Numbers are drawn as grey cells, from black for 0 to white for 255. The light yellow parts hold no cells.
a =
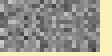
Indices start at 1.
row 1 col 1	137
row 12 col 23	88
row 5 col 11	101
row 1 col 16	146
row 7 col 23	119
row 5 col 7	66
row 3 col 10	173
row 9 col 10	135
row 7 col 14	179
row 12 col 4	141
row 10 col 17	141
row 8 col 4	137
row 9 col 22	135
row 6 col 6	131
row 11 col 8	136
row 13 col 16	150
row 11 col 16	140
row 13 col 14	185
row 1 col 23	119
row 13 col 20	100
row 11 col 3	131
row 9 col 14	117
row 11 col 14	134
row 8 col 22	167
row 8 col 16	123
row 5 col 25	124
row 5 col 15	130
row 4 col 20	159
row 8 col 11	93
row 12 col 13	135
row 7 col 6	159
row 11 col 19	167
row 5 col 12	135
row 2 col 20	134
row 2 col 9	90
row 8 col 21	122
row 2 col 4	146
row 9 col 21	125
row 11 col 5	115

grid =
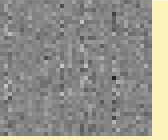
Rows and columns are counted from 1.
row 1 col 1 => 133
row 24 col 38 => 140
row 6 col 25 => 121
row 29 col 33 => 113
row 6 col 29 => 95
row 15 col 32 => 131
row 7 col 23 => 142
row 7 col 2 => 161
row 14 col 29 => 127
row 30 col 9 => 135
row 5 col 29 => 100
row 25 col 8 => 141
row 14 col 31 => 123
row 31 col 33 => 136
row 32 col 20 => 143
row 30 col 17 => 132
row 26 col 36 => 142
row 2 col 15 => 147
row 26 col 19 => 129
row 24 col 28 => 135
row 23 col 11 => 135
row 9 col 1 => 129
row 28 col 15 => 135
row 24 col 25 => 110
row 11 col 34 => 124
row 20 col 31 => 148
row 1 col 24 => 122
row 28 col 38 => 136
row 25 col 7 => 132
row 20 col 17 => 142
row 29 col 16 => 122
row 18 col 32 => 125
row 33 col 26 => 114
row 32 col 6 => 142
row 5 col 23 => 165
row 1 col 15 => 127
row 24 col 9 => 134
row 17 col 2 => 173

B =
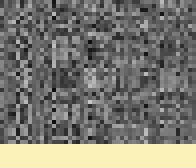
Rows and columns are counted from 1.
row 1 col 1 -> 63
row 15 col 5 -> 173
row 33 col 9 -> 106
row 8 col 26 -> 80
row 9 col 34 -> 93
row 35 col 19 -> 140
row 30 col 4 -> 66
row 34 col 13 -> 100
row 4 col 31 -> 153
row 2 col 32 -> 87
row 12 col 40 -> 89
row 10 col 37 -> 72
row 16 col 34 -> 165
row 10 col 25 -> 159
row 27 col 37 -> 21
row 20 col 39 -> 44
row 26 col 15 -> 93
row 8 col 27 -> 48
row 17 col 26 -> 149
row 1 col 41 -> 185
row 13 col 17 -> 142
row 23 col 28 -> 134
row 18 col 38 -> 87
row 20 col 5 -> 156
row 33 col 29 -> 109
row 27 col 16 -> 128
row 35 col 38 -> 86
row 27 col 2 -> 93
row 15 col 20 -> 119
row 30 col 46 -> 73
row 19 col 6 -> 133
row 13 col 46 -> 102
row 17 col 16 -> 124
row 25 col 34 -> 148
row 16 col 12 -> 52
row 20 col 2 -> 102
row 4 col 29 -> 134
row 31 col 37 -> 109
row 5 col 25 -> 103
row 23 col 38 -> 113

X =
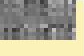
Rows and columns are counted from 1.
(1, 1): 99
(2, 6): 140
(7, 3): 126
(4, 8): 114
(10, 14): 156
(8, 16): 133
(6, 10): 118
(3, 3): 119
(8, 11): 126
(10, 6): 129
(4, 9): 111
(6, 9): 129
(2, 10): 114
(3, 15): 130
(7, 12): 169
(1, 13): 169
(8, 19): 190
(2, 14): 162
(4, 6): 136
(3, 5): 137
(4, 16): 148
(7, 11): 168
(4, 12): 92
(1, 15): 154
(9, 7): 100
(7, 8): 131
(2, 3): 120
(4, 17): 115
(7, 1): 136
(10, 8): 137
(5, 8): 127
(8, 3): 127
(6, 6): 121
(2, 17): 112
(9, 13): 128
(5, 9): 127
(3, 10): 126

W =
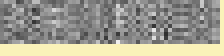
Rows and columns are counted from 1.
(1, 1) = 140
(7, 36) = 136
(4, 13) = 156
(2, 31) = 117
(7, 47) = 173
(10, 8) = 154
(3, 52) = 164
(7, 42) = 157
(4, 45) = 94
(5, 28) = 116
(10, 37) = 118
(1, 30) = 126
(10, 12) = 144
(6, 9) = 54
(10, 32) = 128
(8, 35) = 93
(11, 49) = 133
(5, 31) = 107
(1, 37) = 145
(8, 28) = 132
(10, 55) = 166
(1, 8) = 121
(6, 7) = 95
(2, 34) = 146
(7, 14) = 141
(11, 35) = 89
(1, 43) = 103
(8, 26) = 136
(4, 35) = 89
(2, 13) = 147
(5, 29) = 94
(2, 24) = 135
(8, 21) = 106
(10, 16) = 99
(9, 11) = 98
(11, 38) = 163
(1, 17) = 124
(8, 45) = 86
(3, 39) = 139
